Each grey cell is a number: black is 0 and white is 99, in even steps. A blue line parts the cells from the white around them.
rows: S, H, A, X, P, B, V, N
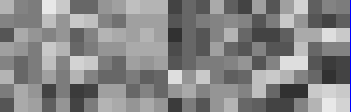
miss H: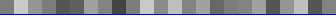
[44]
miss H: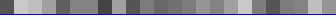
[54]
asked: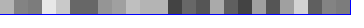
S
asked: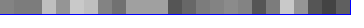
H
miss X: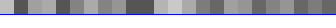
[29]

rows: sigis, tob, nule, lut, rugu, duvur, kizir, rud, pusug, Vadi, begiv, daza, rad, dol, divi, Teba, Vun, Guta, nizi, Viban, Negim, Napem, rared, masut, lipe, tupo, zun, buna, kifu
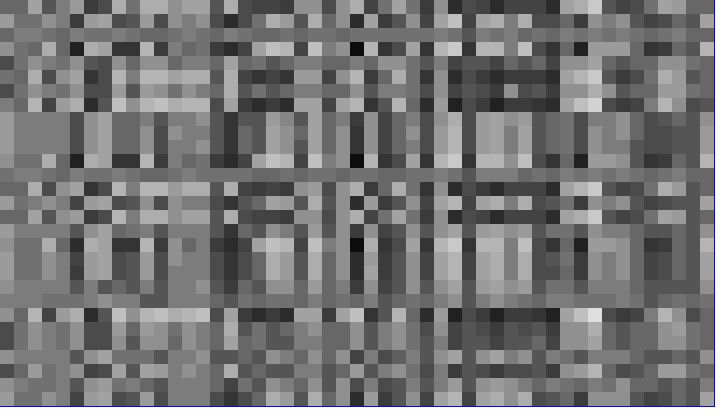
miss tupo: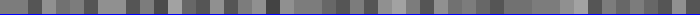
[37]
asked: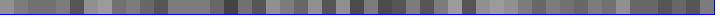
buna
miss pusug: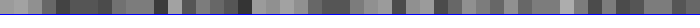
[52]
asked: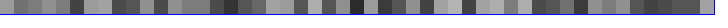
divi

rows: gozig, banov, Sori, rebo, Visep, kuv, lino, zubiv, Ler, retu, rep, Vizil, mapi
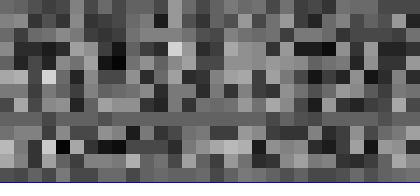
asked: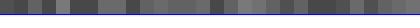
mapi
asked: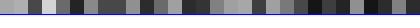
kuv
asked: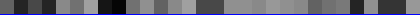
Visep
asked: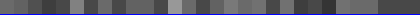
gozig
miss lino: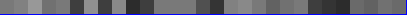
[35]
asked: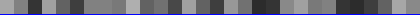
Vizil

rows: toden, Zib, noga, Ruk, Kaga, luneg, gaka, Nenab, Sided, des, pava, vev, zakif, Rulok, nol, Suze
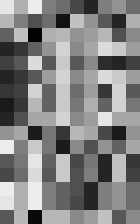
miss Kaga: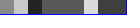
[17]
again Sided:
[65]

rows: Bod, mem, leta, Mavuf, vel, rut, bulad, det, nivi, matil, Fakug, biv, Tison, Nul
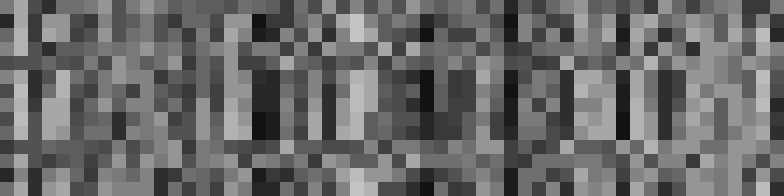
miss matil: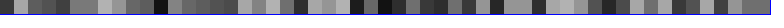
[55]
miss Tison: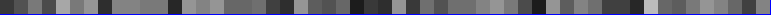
[62]
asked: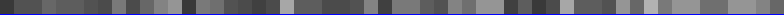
Fakug

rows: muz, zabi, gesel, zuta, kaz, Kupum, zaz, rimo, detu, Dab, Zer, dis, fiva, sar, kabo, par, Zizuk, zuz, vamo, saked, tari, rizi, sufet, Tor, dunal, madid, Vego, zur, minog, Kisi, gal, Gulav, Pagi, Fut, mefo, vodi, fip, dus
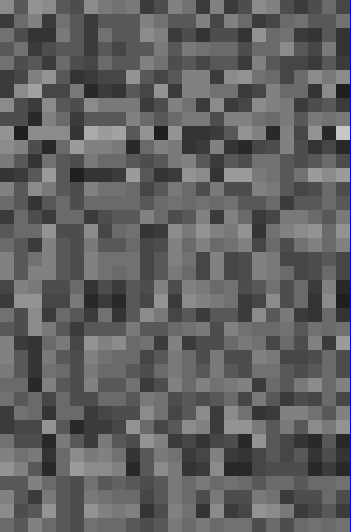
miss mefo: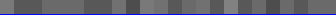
[38]
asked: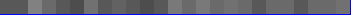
mefo
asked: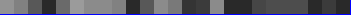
Fut

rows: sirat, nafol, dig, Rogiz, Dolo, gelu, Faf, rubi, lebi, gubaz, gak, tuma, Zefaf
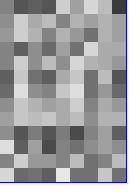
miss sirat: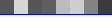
[62]
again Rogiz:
[66]
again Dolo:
[55]
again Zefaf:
[44]
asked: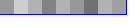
dig
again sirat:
[33]

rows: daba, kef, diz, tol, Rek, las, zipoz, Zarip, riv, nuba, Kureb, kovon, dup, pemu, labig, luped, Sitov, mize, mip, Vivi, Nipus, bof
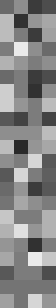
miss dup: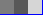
[37]
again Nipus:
[45]
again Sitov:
[69]
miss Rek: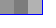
[55]
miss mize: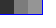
[51]

